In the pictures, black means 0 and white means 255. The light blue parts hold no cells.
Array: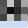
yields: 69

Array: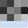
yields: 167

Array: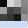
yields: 66

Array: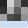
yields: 161

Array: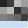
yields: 128

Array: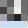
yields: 165
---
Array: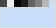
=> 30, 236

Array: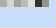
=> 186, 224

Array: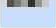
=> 161, 214

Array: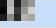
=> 57, 209

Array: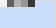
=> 179, 242

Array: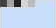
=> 35, 213

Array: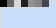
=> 31, 215

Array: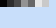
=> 147, 231
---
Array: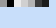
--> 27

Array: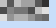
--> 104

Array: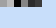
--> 59

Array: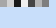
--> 126

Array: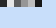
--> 24

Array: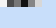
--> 215
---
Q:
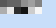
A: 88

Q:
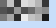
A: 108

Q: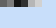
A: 98

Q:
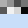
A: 174

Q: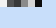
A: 242

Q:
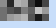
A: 140

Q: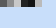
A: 90

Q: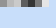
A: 147
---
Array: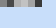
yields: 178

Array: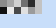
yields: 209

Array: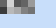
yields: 86

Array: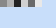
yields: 34

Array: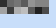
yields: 117

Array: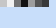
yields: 114
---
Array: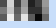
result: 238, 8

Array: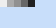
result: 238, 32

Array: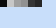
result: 199, 10

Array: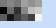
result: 244, 7

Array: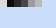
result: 218, 13

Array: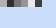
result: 232, 48

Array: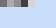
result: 213, 63

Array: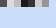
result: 219, 27
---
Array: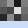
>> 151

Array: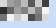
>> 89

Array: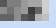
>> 166

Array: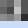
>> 100

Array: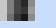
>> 69

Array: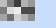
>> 61
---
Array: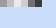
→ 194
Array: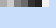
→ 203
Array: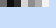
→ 14
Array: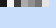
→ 243
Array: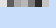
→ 94
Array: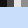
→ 75
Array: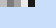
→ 124
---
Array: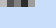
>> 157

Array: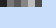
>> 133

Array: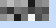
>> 187

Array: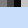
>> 126

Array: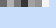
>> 176

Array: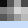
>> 198

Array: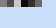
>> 129

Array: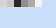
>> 213

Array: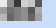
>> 209
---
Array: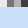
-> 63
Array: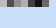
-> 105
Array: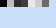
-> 106
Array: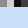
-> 62
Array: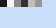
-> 149
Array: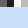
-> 187
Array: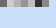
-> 136
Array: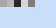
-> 124
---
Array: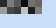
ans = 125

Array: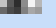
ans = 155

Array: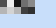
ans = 48

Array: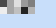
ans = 180

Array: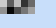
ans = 161

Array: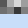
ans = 127

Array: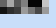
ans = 154
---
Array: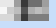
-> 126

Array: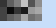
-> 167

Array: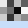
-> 54

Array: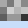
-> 152

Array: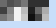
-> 17

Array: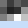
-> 167

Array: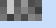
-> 77
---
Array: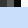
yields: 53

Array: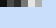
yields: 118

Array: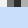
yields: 117

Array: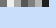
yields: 170

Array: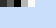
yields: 99

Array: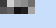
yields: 152

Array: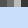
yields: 83
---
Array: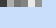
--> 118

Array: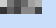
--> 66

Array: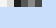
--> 31

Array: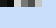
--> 213

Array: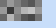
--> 127

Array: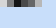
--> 21

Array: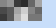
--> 180

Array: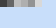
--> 191
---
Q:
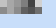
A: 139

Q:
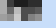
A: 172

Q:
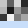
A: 182

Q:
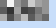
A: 92

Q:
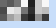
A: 74

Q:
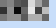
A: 50

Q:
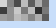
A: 62
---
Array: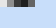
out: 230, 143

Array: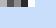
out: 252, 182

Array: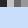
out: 196, 152

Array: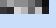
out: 213, 197

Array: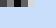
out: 216, 134

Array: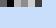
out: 207, 183

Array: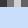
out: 208, 123

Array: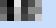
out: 228, 200
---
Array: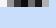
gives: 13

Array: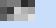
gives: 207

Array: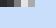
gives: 126

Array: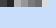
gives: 150

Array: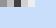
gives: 65

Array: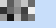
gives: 138

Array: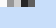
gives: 206
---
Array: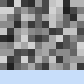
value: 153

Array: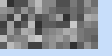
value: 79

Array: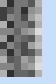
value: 177

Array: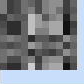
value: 112

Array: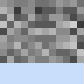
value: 152

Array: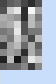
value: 135

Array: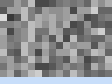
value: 144
